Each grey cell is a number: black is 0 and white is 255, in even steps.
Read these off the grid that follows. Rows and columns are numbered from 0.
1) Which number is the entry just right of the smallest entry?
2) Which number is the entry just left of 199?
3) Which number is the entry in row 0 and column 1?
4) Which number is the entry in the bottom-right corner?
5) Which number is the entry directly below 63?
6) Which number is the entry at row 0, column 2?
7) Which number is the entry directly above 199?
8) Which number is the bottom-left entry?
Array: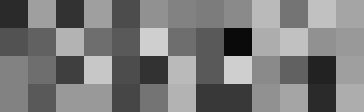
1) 173
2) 63
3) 159
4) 173
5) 153
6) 50
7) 110
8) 130

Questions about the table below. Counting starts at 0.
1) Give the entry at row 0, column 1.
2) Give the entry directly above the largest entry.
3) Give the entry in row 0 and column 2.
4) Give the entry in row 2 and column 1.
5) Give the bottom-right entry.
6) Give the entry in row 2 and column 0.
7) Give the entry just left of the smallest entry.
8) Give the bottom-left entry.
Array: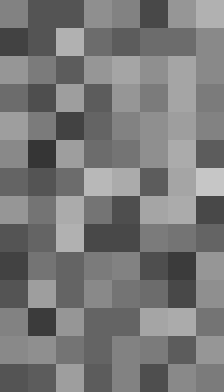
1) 84
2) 92
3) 84
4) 123
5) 123
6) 150
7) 137
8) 84

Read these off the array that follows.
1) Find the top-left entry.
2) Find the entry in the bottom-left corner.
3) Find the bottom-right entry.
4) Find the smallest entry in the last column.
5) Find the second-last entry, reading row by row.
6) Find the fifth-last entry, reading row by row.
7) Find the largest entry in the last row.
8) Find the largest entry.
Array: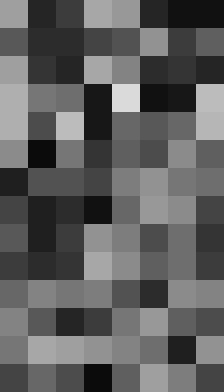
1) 159
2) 68
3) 68
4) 17
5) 125
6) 11
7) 159
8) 218

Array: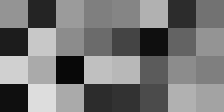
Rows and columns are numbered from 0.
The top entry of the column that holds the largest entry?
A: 36
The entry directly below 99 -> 140
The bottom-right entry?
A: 163
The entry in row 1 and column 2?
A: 140
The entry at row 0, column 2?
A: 155
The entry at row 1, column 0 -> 28
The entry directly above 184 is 68
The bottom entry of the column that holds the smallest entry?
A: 170
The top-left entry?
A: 148
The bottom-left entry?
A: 15

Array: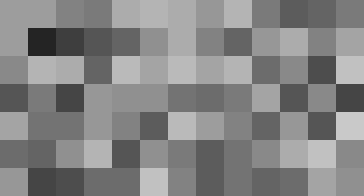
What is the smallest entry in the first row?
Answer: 92
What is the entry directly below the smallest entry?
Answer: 180
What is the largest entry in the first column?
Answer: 164
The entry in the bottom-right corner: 144
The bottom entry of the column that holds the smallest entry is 69
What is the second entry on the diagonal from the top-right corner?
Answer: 130
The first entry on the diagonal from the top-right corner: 122
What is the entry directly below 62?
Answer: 172
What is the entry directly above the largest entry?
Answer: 69
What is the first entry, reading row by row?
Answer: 157
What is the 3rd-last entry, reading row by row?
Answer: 108
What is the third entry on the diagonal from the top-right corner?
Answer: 137
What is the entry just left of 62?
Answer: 36
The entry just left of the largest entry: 85
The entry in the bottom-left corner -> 151
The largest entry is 201
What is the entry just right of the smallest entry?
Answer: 62
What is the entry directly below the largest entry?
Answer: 137
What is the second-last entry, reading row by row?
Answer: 164
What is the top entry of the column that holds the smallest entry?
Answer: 157
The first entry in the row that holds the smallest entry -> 157
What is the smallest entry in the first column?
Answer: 85
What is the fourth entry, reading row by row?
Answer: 122

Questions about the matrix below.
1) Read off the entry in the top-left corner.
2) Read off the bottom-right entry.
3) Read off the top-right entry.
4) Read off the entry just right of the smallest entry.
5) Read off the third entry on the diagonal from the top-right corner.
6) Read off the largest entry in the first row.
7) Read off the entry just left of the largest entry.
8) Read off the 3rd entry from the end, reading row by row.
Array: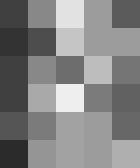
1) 64
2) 175
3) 91
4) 149
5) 109
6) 226
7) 169
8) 162

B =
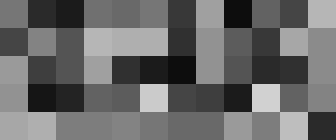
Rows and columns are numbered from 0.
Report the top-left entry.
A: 118
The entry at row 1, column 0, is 69
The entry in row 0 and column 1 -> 42
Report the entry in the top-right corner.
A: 182
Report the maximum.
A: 209
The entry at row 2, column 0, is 154
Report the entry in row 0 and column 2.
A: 27
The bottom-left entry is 167
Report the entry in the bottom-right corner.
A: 42
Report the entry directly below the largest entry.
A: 125
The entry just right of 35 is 98

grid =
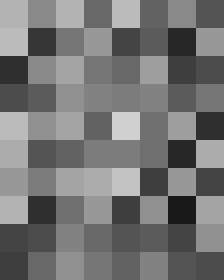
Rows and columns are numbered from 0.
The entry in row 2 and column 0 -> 47
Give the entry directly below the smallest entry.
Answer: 68
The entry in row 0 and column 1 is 137
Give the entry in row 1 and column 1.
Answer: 54
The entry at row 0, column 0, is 179
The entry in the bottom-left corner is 62
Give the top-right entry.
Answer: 84
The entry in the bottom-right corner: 76
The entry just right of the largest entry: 111
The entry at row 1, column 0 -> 187
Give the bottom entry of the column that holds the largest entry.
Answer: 98
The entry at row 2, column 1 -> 137
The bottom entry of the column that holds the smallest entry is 84
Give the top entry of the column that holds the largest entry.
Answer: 187
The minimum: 25
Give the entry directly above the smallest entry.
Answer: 152
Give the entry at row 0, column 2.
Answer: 179
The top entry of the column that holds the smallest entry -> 137
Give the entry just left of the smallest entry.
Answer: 144

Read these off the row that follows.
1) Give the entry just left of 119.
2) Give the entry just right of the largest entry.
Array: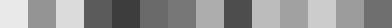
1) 105
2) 148
